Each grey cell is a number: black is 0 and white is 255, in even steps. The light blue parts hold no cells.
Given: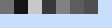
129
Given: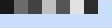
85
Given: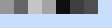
15
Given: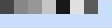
24
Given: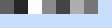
68
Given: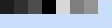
215
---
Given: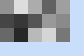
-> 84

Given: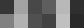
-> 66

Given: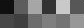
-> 127

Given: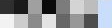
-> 102

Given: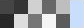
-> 118

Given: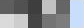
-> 68

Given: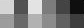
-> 140

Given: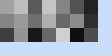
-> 104

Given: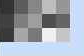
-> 158
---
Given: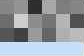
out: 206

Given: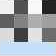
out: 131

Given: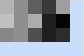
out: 143

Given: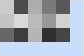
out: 217

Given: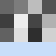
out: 237

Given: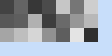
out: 94

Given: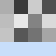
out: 232
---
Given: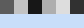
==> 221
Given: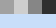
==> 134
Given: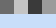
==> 58
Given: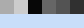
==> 83
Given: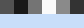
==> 138
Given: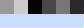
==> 119
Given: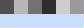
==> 205
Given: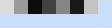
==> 24
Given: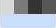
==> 52
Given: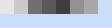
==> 146
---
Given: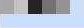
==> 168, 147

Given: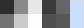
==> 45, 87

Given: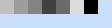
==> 192, 0

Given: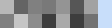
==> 184, 114

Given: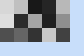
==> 215, 65

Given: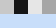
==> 200, 166

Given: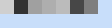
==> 207, 126

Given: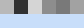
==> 184, 162
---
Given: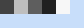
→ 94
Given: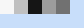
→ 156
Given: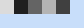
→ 100
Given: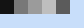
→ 120
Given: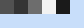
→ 81
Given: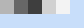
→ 181
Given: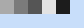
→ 123
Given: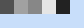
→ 135
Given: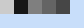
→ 100
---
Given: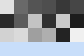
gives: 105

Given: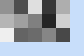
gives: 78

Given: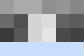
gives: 170

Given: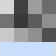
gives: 65

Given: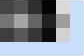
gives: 82

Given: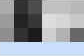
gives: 49

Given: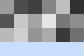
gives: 77

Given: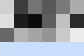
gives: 60
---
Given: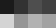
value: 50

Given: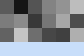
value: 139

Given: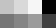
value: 217

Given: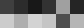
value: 44

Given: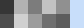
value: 178

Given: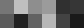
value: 191

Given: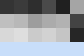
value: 184

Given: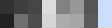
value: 62
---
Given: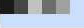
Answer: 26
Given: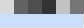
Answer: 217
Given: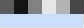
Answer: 91
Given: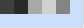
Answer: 62
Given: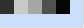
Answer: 47
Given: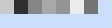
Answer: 202
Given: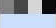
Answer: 129
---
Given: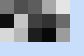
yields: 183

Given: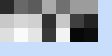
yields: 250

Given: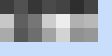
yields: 87

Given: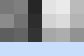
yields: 100

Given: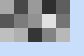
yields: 176

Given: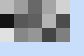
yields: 135

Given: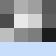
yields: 139
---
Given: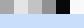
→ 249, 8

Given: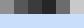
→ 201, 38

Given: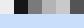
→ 237, 22

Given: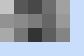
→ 196, 51

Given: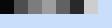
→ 205, 7

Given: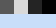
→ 217, 2

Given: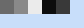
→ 235, 12

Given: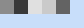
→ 224, 57
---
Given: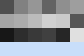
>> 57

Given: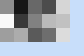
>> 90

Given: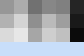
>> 166

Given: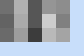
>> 60

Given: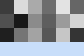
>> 163

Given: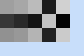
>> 180

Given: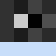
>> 65

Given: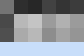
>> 184

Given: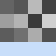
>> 172
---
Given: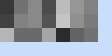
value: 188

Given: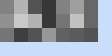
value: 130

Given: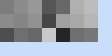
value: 104

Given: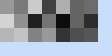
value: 175

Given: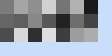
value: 117

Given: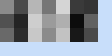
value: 213

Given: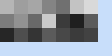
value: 112
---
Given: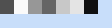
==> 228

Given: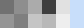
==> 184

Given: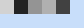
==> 176

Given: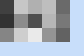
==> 148

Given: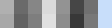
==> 56

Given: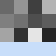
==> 229

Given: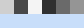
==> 106

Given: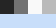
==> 249

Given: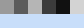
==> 17

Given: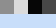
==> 6
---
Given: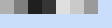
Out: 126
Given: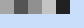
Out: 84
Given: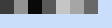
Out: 146
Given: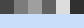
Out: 124
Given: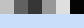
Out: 97
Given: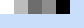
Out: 188
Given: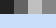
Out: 100
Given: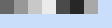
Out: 152
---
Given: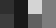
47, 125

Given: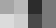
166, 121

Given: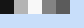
20, 91

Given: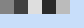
131, 187

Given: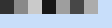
49, 172

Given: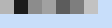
181, 194

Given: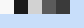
248, 58
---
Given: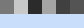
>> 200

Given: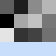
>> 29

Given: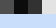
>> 12

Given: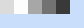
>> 253

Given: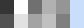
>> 254

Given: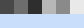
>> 109

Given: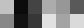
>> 11
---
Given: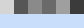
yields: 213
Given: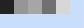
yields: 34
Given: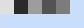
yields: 223
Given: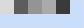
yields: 218
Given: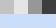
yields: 194
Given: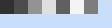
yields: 49
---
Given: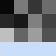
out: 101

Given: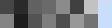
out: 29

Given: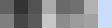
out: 70

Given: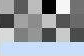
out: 126

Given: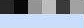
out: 8

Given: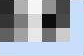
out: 161
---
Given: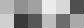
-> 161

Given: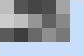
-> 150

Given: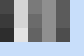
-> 107

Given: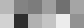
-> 124

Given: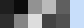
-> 146

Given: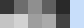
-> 143
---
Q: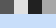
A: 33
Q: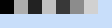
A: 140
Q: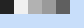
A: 154
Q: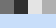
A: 228
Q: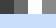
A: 253
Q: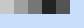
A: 35
